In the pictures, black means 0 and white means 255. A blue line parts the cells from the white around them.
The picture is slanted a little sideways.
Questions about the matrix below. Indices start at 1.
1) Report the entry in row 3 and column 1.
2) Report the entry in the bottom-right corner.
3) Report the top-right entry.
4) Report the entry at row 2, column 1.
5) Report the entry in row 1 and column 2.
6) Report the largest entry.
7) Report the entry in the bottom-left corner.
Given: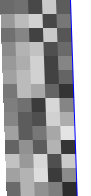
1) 112
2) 44
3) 92
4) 153
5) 112
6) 228
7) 106
